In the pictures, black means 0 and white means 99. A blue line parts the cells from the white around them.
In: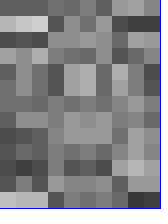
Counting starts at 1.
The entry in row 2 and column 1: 71
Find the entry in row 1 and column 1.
37
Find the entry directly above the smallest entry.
59
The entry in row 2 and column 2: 77
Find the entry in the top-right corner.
52
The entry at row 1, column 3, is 37
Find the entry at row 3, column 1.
29
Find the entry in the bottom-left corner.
74
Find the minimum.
22
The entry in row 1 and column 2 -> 37
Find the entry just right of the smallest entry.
25
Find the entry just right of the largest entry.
33
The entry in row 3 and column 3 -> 29

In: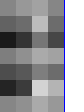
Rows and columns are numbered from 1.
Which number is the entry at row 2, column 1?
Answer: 38
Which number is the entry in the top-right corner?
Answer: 52
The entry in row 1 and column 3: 63
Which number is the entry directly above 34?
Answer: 56
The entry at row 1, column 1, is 52
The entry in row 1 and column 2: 59
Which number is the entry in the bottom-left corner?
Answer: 52
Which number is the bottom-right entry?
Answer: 59

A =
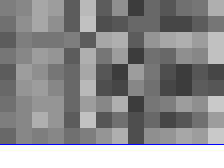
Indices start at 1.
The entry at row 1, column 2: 52
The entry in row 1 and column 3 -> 65
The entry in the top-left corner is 49
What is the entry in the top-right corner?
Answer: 68
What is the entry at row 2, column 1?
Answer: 43
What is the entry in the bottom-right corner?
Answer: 78
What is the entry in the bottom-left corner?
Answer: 40
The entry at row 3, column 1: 36

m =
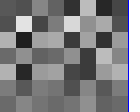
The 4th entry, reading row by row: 38
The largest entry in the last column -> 69
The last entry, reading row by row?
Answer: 41
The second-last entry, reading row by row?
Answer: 38
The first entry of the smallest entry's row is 69
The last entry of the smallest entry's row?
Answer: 60
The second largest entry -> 84
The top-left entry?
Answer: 34
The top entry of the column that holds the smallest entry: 31
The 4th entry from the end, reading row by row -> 45
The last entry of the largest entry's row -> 31
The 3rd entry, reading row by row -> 52
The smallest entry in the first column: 31
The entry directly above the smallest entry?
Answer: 88
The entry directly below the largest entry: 12
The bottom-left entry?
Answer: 41

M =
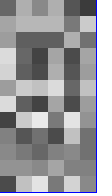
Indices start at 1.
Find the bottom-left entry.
29
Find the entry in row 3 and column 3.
37
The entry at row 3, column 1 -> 61
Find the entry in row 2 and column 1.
64
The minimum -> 23
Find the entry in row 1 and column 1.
40
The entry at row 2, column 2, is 71
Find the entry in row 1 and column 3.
53
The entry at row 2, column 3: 71
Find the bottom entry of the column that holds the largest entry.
88
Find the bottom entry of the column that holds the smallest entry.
53
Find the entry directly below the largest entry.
44
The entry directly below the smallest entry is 79

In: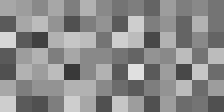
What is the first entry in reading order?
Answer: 65
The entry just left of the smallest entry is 73
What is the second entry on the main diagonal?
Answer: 65
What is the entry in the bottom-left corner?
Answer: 80
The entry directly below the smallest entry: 69
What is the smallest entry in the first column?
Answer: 31
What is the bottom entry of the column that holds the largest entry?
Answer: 61
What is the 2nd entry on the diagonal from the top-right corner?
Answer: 69
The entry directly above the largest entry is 39
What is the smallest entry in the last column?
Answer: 31
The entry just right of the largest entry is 35
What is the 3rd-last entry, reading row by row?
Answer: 42
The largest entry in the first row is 69
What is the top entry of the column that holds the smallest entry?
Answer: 49
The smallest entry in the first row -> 39
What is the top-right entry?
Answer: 45
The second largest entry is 83
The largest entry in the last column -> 73
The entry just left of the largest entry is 35
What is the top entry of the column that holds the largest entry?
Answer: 49
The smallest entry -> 22
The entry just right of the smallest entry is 53
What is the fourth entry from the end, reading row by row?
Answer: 61

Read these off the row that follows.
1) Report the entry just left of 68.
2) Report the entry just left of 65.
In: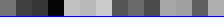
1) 37
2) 29

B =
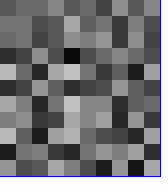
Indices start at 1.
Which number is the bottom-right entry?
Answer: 65
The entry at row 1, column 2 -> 41
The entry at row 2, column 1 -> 45
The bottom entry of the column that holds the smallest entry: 49
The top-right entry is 52
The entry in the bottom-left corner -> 58
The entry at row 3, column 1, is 41
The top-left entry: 34
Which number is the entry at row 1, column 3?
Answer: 41
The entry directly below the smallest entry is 75
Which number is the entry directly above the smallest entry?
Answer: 55
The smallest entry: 4
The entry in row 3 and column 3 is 26

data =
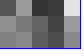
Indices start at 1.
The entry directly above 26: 23
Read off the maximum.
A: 88
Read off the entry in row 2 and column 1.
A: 56
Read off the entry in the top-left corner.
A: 33
